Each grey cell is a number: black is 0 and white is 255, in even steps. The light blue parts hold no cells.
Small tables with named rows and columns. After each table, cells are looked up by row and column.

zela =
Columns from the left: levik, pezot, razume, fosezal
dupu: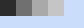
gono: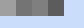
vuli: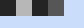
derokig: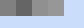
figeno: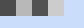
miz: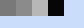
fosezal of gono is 92
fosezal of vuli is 85
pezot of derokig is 100
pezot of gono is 115
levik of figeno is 75
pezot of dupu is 112
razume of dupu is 169
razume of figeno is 82
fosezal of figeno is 204
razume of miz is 183
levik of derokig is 128
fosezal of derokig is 150
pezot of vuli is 183
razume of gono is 127
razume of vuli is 35
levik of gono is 159
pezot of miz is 139
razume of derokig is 144
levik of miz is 121
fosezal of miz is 5

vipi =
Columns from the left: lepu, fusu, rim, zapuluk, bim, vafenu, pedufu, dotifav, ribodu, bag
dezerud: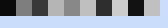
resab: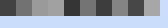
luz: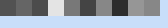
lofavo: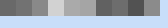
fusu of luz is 101
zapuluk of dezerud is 181
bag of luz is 135
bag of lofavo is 139
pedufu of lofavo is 97
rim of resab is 154
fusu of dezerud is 125
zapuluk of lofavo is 210
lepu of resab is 66
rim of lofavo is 137
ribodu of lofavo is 82
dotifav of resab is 132
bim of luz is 120
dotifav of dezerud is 204
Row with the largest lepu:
lofavo

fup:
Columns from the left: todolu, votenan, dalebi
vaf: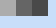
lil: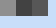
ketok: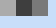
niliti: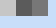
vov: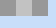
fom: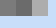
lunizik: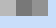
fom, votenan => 107
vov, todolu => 152
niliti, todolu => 198
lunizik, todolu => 185
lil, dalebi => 87
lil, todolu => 143
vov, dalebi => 152
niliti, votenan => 91
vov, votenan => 194
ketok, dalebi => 121
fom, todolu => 123
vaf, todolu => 172
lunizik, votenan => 120
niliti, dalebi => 119
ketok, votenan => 62
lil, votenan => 66
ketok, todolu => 171

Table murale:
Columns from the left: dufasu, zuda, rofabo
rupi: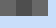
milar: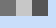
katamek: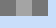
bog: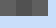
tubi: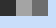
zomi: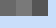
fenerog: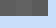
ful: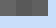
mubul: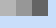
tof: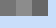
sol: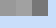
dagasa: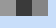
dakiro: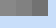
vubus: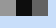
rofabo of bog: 95
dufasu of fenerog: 94
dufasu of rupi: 102
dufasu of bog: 96
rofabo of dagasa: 133
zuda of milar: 199

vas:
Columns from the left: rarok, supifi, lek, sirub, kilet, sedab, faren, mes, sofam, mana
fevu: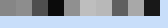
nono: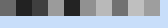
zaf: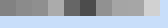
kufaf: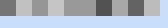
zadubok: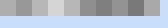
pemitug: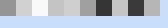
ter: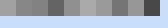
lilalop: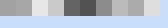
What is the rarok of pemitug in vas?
149
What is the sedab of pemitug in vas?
160
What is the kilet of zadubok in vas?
183
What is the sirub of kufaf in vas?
197
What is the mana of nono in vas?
158
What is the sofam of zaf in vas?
166
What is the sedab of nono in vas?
145
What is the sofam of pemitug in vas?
58
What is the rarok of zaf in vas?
130
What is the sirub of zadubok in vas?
213
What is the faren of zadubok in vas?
127
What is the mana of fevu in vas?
24
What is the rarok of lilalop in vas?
162
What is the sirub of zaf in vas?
171
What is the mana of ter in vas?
72
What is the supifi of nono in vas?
34
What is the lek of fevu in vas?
78
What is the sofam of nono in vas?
191

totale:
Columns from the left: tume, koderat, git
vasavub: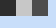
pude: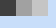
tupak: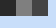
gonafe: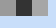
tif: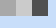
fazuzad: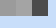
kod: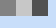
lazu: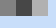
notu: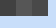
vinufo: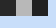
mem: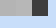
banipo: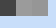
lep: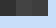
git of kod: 81
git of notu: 73
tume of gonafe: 154
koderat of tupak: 127
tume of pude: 63
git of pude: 197
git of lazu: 177
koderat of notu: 86
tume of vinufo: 40
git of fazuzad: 76
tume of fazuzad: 155

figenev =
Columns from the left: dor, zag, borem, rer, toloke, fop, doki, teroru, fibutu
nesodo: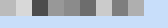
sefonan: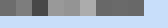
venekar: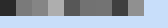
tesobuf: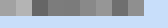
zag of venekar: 122
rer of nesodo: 152
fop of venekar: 114
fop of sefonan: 172
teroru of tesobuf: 111
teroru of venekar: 63
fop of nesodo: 109
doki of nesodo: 203
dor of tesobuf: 162
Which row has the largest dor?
nesodo

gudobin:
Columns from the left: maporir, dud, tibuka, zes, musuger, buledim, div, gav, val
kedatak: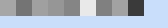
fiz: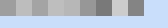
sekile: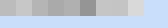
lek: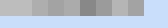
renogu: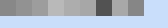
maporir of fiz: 158
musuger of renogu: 173
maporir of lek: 189
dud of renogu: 146
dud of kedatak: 116
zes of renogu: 185
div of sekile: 197
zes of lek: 163
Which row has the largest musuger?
fiz

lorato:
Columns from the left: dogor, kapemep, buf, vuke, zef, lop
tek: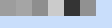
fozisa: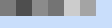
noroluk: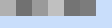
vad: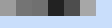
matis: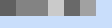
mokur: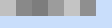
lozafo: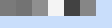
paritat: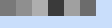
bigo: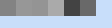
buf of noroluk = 154
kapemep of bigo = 151
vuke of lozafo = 244
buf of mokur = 125
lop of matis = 161
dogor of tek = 157
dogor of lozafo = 122
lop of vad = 167
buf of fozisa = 139
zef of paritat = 160
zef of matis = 105
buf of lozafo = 143
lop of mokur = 143
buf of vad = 112

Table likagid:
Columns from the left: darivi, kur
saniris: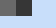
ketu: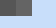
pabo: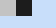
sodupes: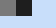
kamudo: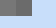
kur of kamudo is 107
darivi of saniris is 105
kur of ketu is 100
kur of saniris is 54
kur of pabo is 28
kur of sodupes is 30
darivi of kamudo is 119
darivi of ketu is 86
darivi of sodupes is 121

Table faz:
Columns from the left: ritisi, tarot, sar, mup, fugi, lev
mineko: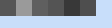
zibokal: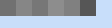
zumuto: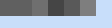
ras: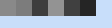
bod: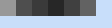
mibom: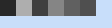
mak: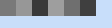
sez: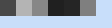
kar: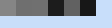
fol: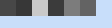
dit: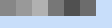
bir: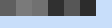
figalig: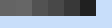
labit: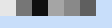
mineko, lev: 78
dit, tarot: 153
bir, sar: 113
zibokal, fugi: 128
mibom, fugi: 96
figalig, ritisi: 100
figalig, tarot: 102
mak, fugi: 111
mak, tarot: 151
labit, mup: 165
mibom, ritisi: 40
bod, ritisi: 152
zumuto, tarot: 96
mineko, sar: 95
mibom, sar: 63
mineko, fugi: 56

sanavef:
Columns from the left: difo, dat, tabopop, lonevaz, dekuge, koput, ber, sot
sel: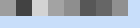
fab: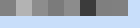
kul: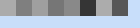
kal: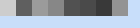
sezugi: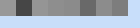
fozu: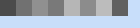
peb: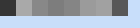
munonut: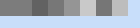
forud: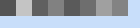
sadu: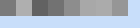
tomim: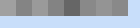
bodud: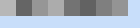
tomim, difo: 160
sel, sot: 144
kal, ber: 57
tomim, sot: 137
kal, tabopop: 155
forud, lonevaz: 129
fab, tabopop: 141
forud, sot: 131
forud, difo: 84
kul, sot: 87
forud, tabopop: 96
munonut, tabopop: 98
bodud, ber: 127
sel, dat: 66

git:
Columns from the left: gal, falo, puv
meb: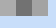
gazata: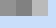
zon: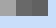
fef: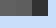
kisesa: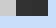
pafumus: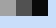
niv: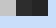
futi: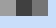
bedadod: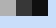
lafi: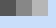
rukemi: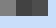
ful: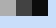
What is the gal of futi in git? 158
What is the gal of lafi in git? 85
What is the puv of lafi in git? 182
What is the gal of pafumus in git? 162
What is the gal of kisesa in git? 204
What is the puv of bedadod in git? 15
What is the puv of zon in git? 97
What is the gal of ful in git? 174
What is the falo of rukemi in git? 66
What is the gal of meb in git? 172
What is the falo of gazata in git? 129
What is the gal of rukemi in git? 127
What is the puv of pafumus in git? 9
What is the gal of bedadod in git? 177
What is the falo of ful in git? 66
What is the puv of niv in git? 37
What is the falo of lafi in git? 135
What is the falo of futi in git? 64
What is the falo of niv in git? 45
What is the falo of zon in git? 105
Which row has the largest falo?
lafi

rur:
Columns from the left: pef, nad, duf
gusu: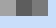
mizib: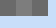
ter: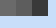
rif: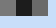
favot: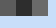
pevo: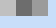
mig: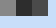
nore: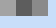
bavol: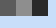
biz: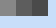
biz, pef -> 135
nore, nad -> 93
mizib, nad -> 125
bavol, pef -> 92
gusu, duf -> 122
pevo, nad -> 109
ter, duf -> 57
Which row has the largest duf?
pevo

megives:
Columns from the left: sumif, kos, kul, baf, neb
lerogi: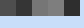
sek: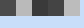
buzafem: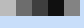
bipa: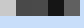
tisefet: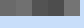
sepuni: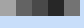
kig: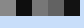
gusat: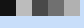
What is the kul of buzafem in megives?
62
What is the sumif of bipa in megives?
201
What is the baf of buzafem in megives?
16
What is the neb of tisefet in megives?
116
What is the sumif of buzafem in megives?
187
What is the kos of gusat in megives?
188
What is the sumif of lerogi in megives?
78
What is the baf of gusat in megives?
112
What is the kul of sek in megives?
58
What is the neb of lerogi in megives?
46
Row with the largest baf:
lerogi

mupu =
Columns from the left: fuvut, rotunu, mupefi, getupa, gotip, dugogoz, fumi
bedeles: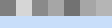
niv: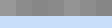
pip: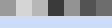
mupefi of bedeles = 138
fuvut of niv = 152
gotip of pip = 148
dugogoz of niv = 141
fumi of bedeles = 181
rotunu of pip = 212
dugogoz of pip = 85
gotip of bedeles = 114
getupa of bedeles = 166
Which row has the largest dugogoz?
bedeles

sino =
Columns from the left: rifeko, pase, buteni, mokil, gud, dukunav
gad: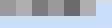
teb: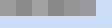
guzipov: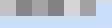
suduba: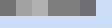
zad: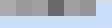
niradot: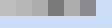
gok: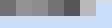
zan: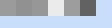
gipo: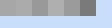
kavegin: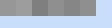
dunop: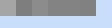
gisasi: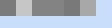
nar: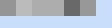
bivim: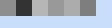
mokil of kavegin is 143
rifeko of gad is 153
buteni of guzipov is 163
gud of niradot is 172
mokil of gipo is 175
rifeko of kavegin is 151
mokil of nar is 173
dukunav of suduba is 113
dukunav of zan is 98
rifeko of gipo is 167
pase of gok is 148
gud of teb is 150

